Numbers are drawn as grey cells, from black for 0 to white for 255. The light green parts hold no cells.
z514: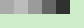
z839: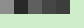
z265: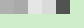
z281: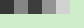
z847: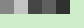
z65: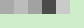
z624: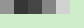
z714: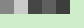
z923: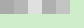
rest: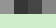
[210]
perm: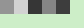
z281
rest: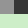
[69 133 210]
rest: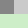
[69 95 61]
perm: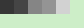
z624
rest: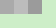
[101 48]

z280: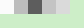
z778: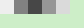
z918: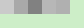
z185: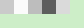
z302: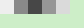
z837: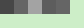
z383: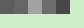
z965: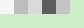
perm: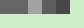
z837
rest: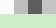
[218]
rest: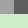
[101]
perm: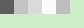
z280
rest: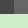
[163 93 101]
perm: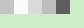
z280

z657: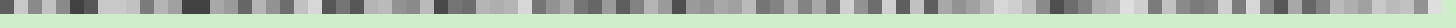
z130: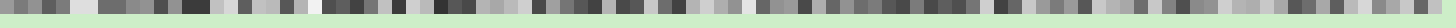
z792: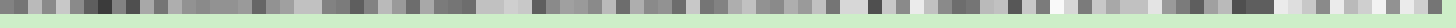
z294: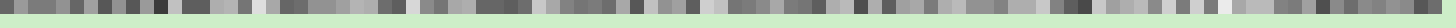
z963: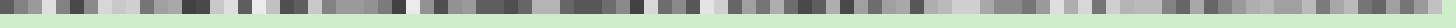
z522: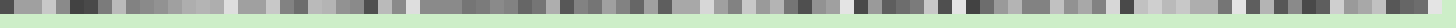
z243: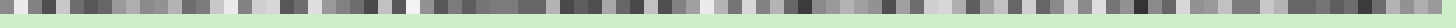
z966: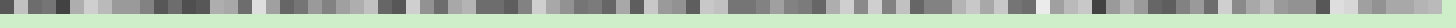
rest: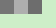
[73 94 174 73 160 109 160 168 87 174 186 207 207 168 138 138 117 154 222 174 215 117 207 180 186 186 130 102 168 102 130 154 174 180 160 160 186 123 168 186 117 102 160 117 154 193]
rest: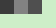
[168 117 174 146 138 146 146 154 102 146 160 193 193 130 123 94 130 186 154 109 168 123 117 109 193 193 207 200 94 138 160 154 138 186 109 174 138 146 109 200 117 130 174 193 146 138 174 154 193 117 215 215 79 200 138 235 193 138 109 117 186 193 87 200 123 249 215 123 200 168 193 193 228 154 123 94 160 186 79 94 94 235 222 200 138 235 186 207 242 146 235 207 117]
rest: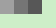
[66 180 73 87 200 109 66 180 207 174 146 228 102 146 154 73 174 102 146 109 123 87 73 123 73 94 79 117 207 66 102 200 154 123 154 87 200 180 168 109 200 130 79 138 146 207 180 174 200 168 87 109 168 94 186 215 138 168 200 102 193]

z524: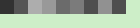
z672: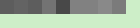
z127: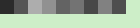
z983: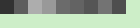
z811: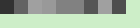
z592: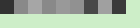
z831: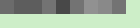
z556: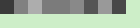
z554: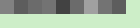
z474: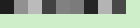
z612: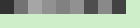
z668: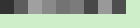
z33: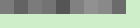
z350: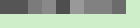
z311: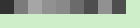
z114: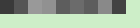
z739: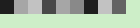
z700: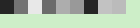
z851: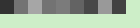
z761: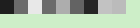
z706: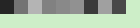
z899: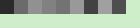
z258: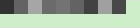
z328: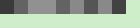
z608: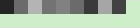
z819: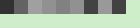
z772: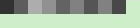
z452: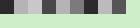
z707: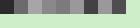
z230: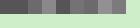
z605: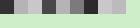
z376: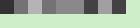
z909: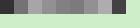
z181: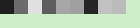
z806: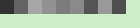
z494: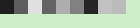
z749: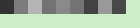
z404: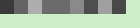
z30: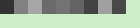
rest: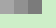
[137 85 153 78]
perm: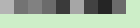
z608
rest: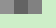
[85 129 72]
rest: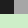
[194 72 166 137 30 194 99]

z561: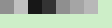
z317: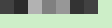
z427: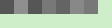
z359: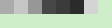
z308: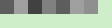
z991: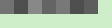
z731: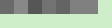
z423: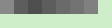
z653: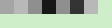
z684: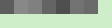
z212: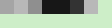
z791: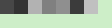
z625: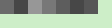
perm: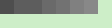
z423
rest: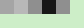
[51 184]
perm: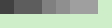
z308
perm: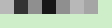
z653
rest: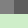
[159 143]

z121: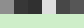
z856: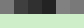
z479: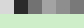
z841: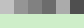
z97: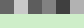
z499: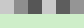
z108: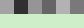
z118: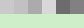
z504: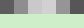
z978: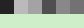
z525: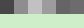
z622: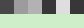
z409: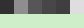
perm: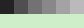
z978
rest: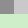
[209 149 86]
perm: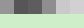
z504
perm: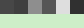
z409

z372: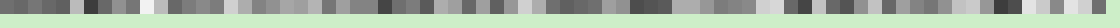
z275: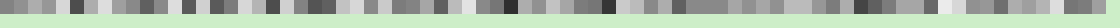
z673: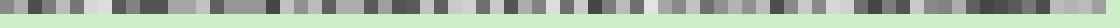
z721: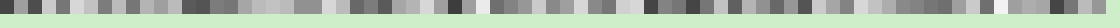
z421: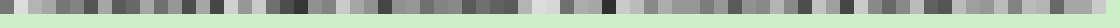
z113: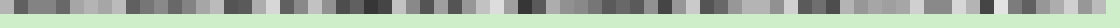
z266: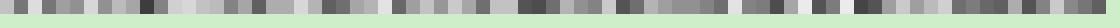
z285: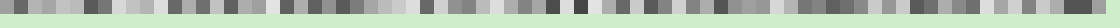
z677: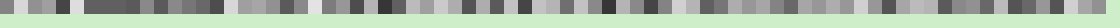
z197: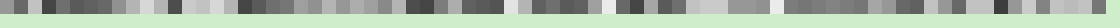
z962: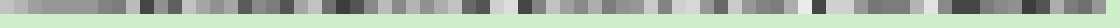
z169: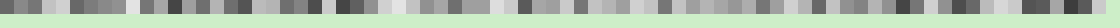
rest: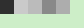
[151 151 124 151 90 145 137 180 137 77 194 159 69 202 137 104 137 187 96 84 187 159 151 187 131 187 180 104 166 166 202]
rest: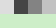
[159 137 173 124 145 151 202 131 208 215 151 104 202 151 131 124 173 235 69 208 208 151 118 124 124 180 227 137 69 69 124 137 145 61 84 173 124 111 151]
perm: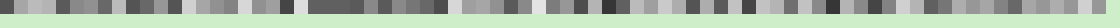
z677

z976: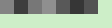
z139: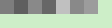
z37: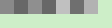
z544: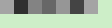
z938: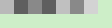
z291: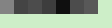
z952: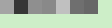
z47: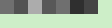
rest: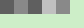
[211]
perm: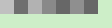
z37
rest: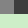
[119 143 88 54 82]
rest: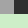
[131 103 150 68 164]
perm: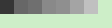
z952
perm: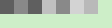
z938
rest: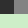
[103 150 68 164]

